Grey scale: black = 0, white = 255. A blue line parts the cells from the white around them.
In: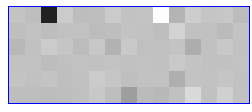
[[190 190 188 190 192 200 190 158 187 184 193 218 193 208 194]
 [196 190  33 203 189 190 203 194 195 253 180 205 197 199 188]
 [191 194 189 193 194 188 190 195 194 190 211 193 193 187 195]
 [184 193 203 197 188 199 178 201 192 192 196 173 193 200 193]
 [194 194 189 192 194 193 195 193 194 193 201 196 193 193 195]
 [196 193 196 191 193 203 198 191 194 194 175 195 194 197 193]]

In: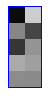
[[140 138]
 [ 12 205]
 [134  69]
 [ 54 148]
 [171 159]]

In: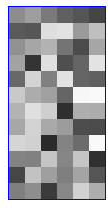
[[127 142  59 135 209 173]
 [141 158 122  96  85  69]
 [ 90  86 222 226 154 191]
 [145 166 178 116  75 166]
 [162  52 223  79 100 227]
 [104 211 128 226 101  96]
 [201 172 160 101 247 249]
 [179 223 207  47 174 172]
 [167 210 169 156  77  75]
 [213 209  43 131 108 249]
 [131 129 197 134 197  48]
 [ 70 194 159 127 164  85]]

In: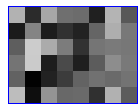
[[189  14 148 104 106  48 177  92]
 [178  43 167 111 108  32 180  88]
 [ 27 132  28  49  34 101 174 120]
 [ 94 204 171 124  50 117 122 119]
 [116 203  29  74  31  92 141 121]
 [ 98   2  34  60  99 113 106 115]]

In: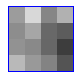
[[185 153 131  84]
 [156 216 134 177]
 [141 166 104  92]
 [146 137 103  61]]

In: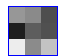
[[237 139 195]
 [151 138  78]
 [ 30  93  80]]
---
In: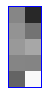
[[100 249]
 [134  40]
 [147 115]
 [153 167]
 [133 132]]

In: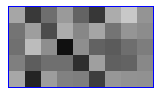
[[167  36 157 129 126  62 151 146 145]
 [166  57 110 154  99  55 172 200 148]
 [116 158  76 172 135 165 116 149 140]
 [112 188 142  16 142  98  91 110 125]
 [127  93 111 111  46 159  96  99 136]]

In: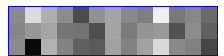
[[139   9 177 131  96  90 161 130 162 218 137 129  69]
 [138 220 175 140  75 145 164 137 126 240 120 135 107]
 [134 151 165 117 115  78 164 123 148 153  82 140  97]]

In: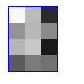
[[ 91 123 114]
 [248 186  43]
 [147 183 139]
 [182 200  25]]

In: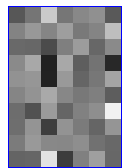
[[100 102 226  60 128 159 103]
 [ 87 117 202 118 136 144  89]
 [131 152 133 158 121 132 190]
 [105 103  75 127 156 103 138]
 [138 168  33 168  94 115  40]
 [146 150  34 153 101 119 164]
 [133 147 169 135 120 127  93]
 [109  81 155 101 129 142 241]
 [110 148  62 147 123 101 149]
 [123 153 136 135 142 113 104]]

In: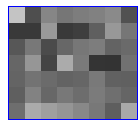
[[110 171 159 149 136 120  94 169]
 [196  78 134 118 125 129 138  81]
 [ 57  57 153  57  62  95 152 118]
 [ 87 120  75 103 119 125  99 106]
 [102 150  68 171 122  52  51 113]
 [100 115 107  99 102 121  97  96]
 [ 95 130 103 120 109 123 111 101]]
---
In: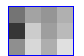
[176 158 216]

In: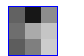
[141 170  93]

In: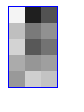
[ 82 122 211]

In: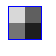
[ 95 116]

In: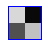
[ 9 80]

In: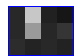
[22 39 35]

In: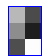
[ 75 141]
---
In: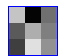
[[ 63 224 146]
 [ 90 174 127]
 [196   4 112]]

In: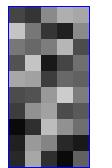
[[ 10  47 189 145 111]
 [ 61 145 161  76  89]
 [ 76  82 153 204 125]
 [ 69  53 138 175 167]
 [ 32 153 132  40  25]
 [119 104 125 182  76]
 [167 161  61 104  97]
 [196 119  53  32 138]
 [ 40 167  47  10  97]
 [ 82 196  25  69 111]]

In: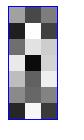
[[189  97 239]
 [233  11 211]
 [111 226 205]
 [138 103 131]
 [161  72 125]
 [ 31 254  64]
 [ 38 246  58]]

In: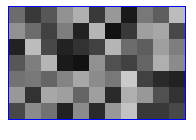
[[ 87 126 181  26  18 145  80  65 101 175 139]
 [152  50 167 159 101 159  42 175 152  80  50]
 [ 72 139 114  34 139  42 152 195  57  57  72]
 [114 120 101 132 167 139 120 202  65  42  34]
 [108  57  87 145 175  57 152  26 120  94 188]
 [ 34 188  72  34  50  65 181 108  94 159 126]
 [145 108  65 126  34 181  18  57 159 167  72]]

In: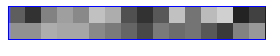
[[145 145 173 166 166 137 122 101  72 122 108 116  88  58 130 153]
 [ 94  50 130 159 137 193 173  80  50  88 193 116 187 208  35  65]]

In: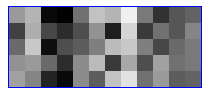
[[146 154 106  44 140 187  58 167  78 161 113 121]
 [ 64 173  71  44  78 146  30 213  58 113  86 133]
 [161 133  36   9 140  93 194 226 113 154  93  99]
 [106 200  15  78  93 127 187 200 127  71 106 121]
 [154 180   9   2 113 194 180 240 121  50  86  99]]
